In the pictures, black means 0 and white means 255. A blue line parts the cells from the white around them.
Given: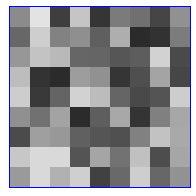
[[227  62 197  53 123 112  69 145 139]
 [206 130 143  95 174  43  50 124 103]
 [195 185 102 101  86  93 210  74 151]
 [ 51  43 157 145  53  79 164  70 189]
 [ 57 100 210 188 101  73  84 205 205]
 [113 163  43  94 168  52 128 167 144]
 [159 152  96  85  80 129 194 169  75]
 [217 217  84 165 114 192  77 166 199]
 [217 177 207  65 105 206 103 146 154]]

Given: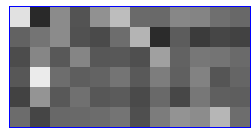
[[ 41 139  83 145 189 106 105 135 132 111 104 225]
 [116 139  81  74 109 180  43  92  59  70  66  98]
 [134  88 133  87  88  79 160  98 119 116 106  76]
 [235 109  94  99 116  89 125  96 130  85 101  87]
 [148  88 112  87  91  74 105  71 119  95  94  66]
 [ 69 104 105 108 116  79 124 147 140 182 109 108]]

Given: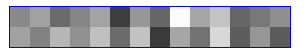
[[162 107 133 163  63 151 102 251 166 195 102 120 143 138]
 [130 182 144 191 108 194  58 166 114 216  93 150  91 161]]

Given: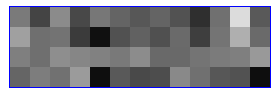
[[ 68 139  72 119 100  87 100  82  47 112 220  89 122]
 [111 115  59  16  81  97  80 106  62 116 175 106 160]
 [111 142 134 129 121 140 105 105 116 123 127 153 127]
 [125 113 155  14  89  73  77 137 112  87  82  14 101]]

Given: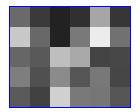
[[ 58  34  48 166  54 106]
 [104  34 121 236 113 200]
 [ 89 190 169  68  71 102]
 [ 80 139  86 120  70 126]
 [ 65 208 121 118  86  90]]

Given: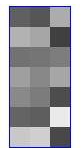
[[ 86 172  96]
 [166  64 178]
 [117 125 114]
 [136 166 159]
 [124  77 137]
 [ 94 234 100]
 [207  72 200]]

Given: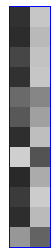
[[198  49]
 [185  44]
 [194  70]
 [198  49]
 [134 106]
 [160  88]
 [190  46]
 [ 83 207]
 [171  41]
 [204  59]
 [186  45]
 [ 99 151]]
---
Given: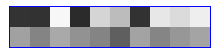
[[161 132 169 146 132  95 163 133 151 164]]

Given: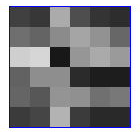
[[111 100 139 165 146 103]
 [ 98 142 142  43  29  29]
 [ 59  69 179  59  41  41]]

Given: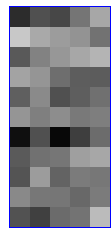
[[200 169 156 147 114]
 [163 149 110  93  92]
 [149 127 141 121 126]
 [ 90 113 118 159 167]
 [137 119 118 104 123]]

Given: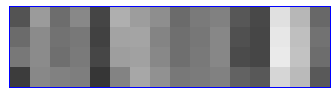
[[107 139 114 120  65 163 164 132 111 119 135  80  70 231 191 114]
 [ 60 136 129 126  54 131 167 145 120 123 129  98  88 214 186  89]]

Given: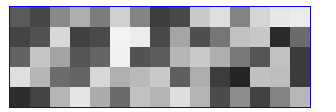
[[ 68  82 216  65  74 243 236  73 165  79 118 193 199  42 107]
 [223 182 108 100 215 175 185 201  95 173  60  36 192 189  59]]

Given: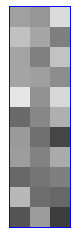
[[193 166 127]
 [164 159 141]
 [106 135 175]
 [157 130 170]
 [184 110 103]]

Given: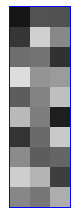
[[ 54 208 136]
 [221 148 155]
 [185 125  30]
 [139  93 101]
 [135 119 173]]

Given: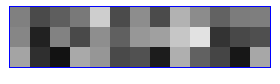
[[134  33 130  73 142  96 151 160 198 226  51  72  79]]

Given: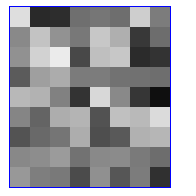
[[137 195 146 120 199 175  56 109]
 [ 91 159 172 123 124 114 113 110]
 [133 100 173 180  82 192 185 219]
 [136 141 155 114 137 139 122 109]]
